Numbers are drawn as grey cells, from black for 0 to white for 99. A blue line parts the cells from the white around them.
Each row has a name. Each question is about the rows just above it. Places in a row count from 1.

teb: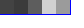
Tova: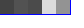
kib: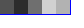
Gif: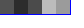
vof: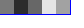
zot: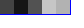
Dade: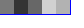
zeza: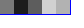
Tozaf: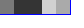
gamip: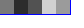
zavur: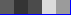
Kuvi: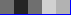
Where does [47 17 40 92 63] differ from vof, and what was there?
4, [89]
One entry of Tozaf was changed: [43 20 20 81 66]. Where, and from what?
1, [47]
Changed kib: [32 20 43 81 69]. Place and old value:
2, [17]

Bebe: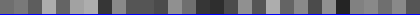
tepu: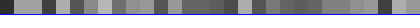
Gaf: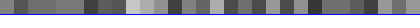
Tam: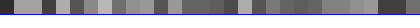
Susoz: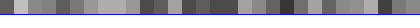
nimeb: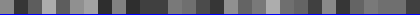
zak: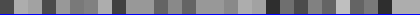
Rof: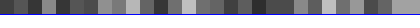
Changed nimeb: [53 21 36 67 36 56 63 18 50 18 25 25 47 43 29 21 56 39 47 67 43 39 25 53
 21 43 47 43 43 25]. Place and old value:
26, [39]
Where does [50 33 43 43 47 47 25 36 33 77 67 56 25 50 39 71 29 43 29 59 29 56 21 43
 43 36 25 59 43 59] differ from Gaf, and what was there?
16, [67]
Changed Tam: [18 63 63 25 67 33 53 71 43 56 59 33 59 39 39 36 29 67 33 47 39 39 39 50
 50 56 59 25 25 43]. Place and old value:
22, [36]
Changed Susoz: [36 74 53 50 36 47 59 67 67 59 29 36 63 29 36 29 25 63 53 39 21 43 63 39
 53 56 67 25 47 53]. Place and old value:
17, [29]

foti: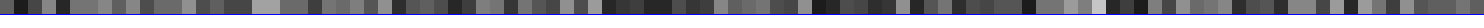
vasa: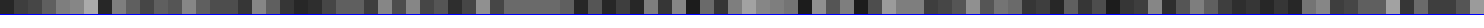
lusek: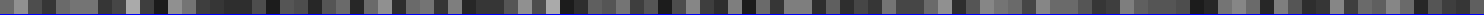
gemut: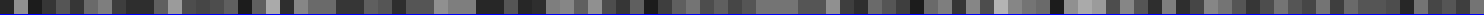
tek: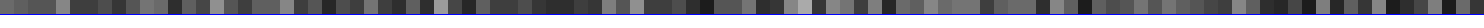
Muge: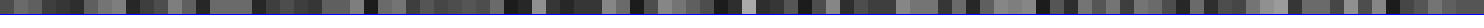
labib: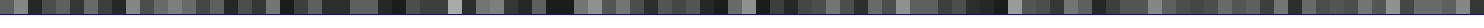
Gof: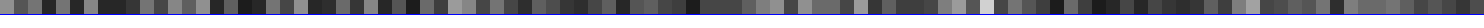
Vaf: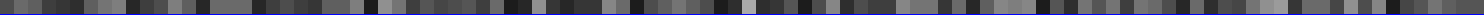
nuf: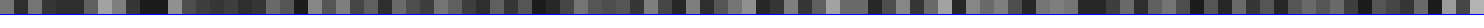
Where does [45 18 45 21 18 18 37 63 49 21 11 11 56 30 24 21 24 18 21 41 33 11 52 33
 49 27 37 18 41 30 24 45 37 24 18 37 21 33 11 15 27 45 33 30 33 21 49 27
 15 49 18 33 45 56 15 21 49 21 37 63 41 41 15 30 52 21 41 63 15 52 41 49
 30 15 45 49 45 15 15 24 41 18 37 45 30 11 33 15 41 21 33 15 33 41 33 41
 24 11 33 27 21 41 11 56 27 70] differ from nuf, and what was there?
104, [60]
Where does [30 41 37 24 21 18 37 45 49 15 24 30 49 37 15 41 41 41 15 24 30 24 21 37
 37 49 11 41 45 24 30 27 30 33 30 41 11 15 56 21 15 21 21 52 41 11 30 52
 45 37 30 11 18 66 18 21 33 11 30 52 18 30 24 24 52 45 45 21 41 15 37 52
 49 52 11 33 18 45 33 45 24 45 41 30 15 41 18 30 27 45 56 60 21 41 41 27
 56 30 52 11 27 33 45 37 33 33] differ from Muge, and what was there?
31, [33]
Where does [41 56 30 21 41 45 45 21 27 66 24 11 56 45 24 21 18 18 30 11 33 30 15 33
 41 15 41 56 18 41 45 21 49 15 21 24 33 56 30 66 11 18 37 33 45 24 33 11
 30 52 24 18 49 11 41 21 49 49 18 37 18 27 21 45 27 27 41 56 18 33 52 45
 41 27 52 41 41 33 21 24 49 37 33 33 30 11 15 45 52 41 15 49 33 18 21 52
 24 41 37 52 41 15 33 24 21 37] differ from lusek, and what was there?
36, [21]
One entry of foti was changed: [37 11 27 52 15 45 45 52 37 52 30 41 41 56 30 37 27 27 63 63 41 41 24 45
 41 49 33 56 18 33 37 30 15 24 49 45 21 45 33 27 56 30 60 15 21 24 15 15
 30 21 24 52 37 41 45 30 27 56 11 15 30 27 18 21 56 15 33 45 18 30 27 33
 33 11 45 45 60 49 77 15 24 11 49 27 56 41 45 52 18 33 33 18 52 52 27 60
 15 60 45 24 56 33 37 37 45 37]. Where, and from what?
90, [30]
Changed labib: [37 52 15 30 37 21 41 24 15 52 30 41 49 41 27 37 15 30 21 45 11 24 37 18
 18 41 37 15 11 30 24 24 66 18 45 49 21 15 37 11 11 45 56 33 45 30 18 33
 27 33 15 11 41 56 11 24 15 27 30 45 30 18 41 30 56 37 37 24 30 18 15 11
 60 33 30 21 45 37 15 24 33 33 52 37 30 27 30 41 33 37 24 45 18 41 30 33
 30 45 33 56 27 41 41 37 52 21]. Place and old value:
26, [37]
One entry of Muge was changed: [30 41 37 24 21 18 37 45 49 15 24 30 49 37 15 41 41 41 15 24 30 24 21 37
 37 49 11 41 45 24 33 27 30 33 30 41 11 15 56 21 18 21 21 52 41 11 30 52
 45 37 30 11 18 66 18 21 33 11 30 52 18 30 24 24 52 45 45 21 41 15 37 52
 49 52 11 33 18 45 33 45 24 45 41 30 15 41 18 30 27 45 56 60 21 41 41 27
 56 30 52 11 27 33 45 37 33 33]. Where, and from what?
41, [15]
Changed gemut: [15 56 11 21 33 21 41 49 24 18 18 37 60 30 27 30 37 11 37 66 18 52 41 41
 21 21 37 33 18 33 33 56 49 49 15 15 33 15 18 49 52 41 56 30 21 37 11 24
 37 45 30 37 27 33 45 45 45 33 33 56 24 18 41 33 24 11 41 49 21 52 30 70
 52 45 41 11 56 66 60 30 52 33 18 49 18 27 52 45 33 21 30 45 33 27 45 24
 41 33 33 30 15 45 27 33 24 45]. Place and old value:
42, [37]

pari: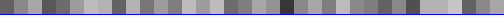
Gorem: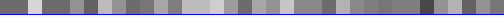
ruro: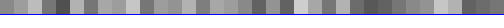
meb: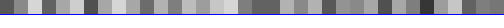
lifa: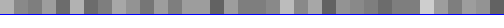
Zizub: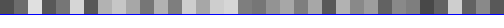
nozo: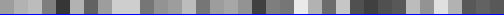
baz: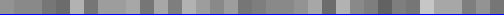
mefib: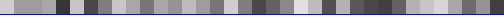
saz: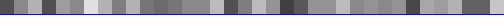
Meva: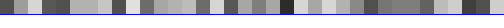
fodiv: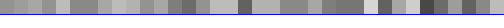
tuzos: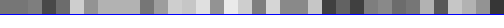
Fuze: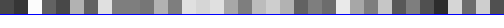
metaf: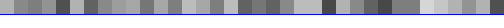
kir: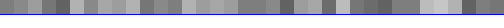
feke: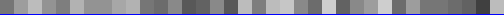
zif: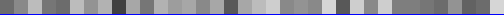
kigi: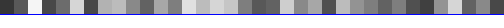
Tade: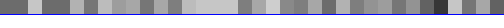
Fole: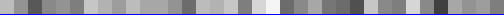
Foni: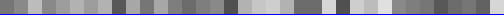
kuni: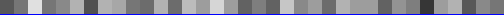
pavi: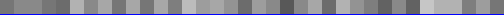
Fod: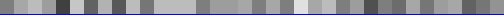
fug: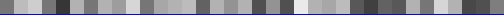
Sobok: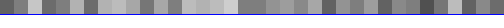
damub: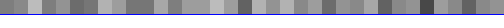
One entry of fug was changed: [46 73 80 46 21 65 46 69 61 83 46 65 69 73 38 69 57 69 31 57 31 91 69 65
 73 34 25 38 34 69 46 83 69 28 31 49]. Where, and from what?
6, [69]
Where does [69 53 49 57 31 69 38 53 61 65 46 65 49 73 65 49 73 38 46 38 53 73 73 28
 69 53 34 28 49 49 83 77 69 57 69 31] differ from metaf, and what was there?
27, [38]
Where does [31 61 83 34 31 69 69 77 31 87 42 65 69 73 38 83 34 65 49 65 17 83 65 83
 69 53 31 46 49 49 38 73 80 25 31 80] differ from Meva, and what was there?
15, [42]
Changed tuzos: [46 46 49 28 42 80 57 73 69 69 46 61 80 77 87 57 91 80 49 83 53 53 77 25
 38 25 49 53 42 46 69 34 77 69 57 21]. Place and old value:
8, [69]
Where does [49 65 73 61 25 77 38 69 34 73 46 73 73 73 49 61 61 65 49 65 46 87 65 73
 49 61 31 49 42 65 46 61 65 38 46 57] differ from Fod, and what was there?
21, [49]
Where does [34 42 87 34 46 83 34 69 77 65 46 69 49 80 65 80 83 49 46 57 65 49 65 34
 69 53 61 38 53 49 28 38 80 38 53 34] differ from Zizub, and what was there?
1, [31]
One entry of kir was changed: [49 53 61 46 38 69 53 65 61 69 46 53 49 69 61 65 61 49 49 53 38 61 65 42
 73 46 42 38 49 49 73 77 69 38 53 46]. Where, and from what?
35, [49]

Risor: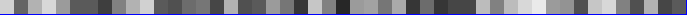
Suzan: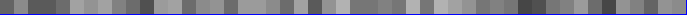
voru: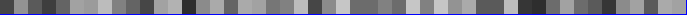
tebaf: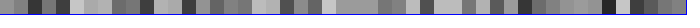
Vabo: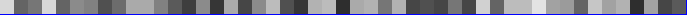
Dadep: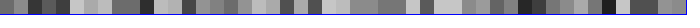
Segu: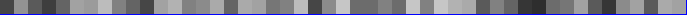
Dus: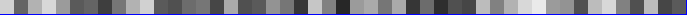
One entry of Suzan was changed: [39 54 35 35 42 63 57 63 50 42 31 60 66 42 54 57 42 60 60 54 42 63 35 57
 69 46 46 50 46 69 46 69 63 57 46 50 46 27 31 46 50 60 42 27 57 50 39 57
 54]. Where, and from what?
13, [63]
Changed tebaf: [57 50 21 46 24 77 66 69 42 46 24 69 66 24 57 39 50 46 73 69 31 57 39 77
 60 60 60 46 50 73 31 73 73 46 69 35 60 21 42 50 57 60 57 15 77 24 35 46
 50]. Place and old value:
22, [54]
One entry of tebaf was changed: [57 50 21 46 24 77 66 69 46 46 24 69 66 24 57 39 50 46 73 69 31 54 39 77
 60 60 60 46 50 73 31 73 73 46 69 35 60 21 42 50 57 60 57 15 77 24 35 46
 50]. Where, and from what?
9, [42]
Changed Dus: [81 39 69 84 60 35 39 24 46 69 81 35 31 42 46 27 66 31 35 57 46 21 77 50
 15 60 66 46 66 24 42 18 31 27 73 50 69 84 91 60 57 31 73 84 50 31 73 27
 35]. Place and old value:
30, [21]
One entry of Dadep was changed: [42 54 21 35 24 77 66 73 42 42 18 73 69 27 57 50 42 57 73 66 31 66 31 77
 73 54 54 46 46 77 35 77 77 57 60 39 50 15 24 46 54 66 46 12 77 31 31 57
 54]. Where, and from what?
34, [54]
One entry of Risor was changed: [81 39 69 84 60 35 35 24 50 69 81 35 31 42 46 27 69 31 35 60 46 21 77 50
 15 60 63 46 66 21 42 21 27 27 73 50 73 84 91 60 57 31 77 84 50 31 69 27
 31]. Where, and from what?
49, [35]
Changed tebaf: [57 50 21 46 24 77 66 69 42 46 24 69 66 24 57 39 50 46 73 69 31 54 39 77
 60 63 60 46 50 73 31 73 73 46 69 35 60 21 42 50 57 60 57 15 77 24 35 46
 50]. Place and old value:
26, [60]

